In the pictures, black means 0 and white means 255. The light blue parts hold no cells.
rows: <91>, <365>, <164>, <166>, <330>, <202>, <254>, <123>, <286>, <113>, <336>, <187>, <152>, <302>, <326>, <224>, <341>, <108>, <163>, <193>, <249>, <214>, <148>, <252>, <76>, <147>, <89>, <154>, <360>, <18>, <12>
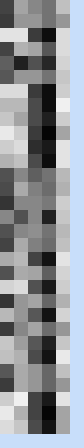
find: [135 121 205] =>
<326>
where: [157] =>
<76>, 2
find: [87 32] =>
<76>
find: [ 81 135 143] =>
<341>
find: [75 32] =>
<286>
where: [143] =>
<341>, 3

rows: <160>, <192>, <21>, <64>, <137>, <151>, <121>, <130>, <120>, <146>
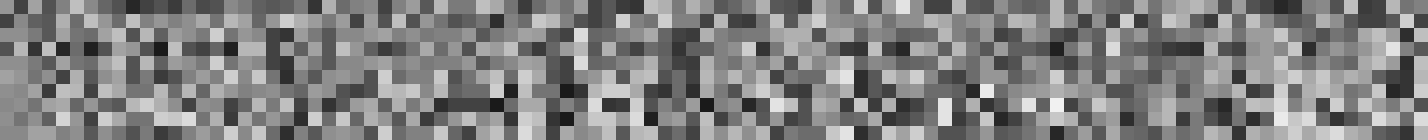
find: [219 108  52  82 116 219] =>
<120>
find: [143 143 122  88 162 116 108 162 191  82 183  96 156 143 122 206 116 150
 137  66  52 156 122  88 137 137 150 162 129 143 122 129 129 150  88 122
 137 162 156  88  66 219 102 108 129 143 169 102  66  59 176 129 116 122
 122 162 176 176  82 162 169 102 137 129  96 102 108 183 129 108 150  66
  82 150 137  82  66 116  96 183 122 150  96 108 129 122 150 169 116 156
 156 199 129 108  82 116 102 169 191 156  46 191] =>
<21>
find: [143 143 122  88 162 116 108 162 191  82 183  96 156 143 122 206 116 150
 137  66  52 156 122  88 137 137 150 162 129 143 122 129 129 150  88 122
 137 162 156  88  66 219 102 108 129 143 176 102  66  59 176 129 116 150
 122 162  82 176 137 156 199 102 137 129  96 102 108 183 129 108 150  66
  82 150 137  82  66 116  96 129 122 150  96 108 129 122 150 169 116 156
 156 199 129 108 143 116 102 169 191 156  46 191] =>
<137>
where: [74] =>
<160>, 15
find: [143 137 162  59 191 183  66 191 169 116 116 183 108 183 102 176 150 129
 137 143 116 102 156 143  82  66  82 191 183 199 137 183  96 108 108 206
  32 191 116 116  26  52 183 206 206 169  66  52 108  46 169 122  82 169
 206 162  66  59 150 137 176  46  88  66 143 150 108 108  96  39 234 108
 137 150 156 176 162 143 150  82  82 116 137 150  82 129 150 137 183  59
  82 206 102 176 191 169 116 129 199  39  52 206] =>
<121>
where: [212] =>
<120>, 5

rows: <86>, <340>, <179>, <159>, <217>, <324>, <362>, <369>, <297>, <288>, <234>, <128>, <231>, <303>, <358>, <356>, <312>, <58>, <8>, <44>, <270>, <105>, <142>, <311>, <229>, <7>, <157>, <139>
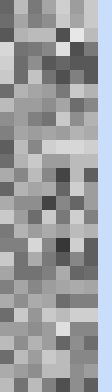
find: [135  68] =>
<231>
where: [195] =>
<324>, 3
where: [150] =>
<142>, 3
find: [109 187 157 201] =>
<7>
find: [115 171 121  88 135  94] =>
<8>

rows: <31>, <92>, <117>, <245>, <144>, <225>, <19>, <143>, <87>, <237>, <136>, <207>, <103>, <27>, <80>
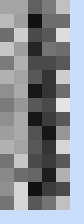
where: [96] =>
<31>, 3
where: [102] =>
<103>, 3
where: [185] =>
<92>, 1
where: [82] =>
<237>, 3
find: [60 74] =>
<27>
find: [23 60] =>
<87>

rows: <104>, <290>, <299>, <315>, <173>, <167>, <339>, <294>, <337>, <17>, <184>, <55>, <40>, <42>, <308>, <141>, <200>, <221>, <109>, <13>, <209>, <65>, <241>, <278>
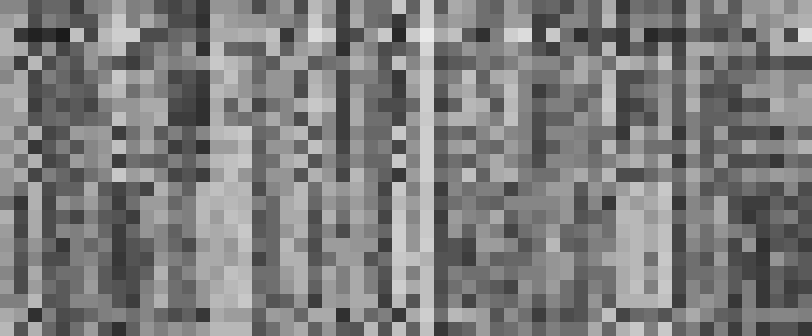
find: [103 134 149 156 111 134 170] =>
<109>
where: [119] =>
<173>, 25
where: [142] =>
<241>, 37
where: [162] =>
<241>, 26

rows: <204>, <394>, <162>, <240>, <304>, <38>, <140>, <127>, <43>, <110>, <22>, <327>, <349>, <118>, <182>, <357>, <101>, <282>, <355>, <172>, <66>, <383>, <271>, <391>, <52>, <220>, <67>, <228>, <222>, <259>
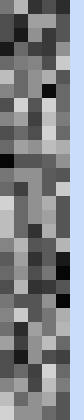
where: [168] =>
<222>, 4
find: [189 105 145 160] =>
<357>
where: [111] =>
<391>, 1
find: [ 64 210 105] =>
<67>
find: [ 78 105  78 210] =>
<110>
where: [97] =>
<327>, 4
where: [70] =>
<228>, 3

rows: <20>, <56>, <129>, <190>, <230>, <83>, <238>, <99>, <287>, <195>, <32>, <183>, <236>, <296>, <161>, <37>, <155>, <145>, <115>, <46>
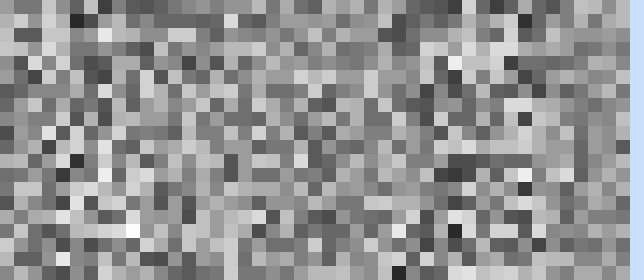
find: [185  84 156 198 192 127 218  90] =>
<183>
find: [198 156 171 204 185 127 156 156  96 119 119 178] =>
<32>
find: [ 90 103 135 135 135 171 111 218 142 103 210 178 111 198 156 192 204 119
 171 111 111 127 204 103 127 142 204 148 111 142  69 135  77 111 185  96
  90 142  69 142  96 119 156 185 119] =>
<238>
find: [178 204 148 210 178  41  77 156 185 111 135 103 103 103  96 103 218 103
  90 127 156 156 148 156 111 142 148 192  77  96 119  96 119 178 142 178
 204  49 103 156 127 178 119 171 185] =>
<56>
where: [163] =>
<236>, 29

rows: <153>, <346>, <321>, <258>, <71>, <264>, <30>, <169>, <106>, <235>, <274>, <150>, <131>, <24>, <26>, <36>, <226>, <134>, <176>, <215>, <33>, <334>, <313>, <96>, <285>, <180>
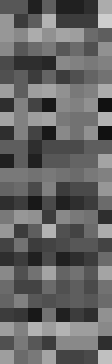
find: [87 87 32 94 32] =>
<153>
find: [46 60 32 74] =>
<176>
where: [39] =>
<71>, 4
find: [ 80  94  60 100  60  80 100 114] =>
<264>
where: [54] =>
<313>, 2
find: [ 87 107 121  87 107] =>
<258>

